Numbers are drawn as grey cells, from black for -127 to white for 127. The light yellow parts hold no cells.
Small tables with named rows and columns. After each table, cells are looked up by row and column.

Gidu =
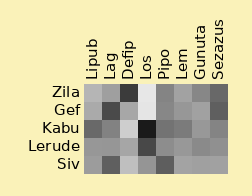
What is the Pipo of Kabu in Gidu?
-12
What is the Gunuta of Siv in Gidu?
32
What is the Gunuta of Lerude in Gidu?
10
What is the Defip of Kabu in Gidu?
78
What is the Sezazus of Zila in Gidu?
-23
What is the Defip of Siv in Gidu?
63
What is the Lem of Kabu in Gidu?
-4
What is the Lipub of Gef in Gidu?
42
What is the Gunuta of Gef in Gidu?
33
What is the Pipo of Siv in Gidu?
-33
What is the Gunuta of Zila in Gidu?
7
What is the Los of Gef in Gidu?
101
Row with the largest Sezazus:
Siv

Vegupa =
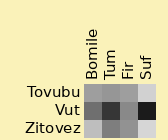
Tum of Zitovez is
-1
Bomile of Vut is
-16
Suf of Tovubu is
81
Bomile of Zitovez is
62
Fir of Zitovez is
18
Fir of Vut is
9
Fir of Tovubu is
30
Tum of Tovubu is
22
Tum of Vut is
-73
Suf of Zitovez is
86
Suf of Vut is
-100
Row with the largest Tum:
Tovubu

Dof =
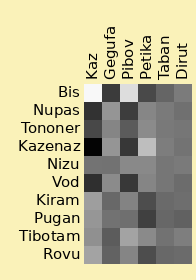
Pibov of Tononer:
-36
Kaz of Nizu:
-12
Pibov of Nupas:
-66
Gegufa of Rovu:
-29
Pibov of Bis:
93
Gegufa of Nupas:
21
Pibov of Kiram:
3
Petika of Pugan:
-63
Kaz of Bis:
120
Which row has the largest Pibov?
Bis

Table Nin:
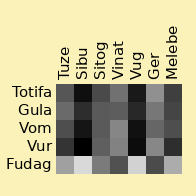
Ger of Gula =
-8
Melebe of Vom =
-49
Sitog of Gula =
-37
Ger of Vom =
-25
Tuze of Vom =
-49
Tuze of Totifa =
-41
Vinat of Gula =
-34
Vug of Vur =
-115
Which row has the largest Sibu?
Fudag

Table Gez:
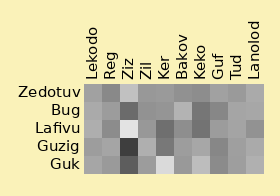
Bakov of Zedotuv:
17
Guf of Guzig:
7
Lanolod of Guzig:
42
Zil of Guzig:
47
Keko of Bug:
-9
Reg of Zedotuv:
9
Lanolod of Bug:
39
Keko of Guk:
61
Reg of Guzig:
37
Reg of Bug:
28
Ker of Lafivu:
-16
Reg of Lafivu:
12
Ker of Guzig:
-7
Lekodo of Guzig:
29
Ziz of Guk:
-34
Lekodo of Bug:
42

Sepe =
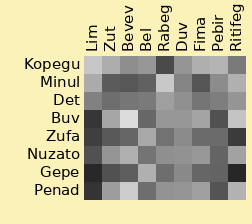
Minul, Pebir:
12
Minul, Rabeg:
72
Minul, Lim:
43
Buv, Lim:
-73
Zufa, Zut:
-38
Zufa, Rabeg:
-13
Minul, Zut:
-36
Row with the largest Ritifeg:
Buv

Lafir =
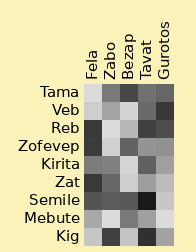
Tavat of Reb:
-62
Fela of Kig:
70
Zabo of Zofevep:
81
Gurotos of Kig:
35
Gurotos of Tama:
-25
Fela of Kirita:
-3
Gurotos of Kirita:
32
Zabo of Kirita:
0
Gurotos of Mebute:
92
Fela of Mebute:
40
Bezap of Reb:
56
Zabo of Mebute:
91
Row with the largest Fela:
Tama

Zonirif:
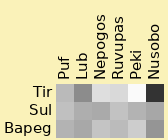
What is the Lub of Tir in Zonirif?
12
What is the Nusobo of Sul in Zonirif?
39
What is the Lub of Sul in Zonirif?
46
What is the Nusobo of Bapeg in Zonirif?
21
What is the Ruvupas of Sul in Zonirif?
66
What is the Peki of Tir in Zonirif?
122
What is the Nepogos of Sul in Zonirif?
42
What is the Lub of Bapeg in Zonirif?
40
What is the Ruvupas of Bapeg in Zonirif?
59
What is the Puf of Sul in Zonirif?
64
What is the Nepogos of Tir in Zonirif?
94
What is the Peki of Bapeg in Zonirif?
77
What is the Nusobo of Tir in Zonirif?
-76
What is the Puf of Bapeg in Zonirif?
51
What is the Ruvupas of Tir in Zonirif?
89

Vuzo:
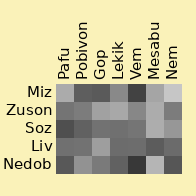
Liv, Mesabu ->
-35
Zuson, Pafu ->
-11
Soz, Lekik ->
-15
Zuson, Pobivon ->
-3
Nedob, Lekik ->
-30
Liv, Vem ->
-18
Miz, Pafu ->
43
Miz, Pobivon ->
-33
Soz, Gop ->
-13
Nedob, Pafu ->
-39
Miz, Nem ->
70
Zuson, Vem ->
7
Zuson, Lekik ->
40

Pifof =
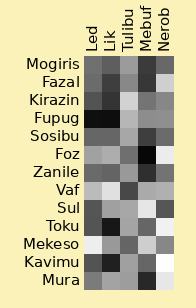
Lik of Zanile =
-27
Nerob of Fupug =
15
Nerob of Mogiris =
-23
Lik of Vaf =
96
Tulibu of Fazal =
8
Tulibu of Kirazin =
82
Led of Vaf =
59
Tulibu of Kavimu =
32
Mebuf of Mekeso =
78
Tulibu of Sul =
39
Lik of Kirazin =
-75
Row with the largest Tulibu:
Kirazin

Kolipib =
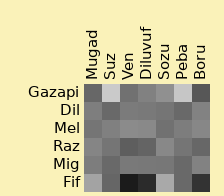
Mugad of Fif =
35
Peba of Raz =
-10
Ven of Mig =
-6
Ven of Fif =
-100
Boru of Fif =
-76
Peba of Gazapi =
70
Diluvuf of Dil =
-6
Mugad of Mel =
-10
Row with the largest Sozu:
Fif

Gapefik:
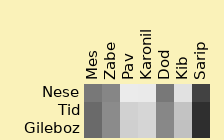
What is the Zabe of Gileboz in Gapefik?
11
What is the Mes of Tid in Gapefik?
-21
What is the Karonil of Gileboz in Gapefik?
85
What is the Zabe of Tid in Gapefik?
11
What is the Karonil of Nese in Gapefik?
106
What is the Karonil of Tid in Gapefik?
86
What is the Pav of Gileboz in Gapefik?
79
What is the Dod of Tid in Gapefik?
7

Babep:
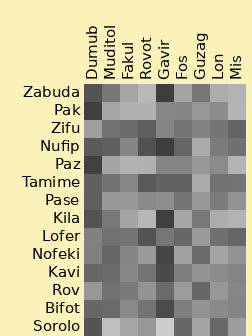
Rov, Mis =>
6
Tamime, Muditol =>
-13
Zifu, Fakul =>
-21
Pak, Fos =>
5
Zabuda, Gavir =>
-65
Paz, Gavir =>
4
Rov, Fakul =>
-5
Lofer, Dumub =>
1
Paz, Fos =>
4
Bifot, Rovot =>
-12
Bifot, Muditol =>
-21
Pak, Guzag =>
22
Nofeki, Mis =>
19
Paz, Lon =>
11
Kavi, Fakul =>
8
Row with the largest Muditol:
Sorolo

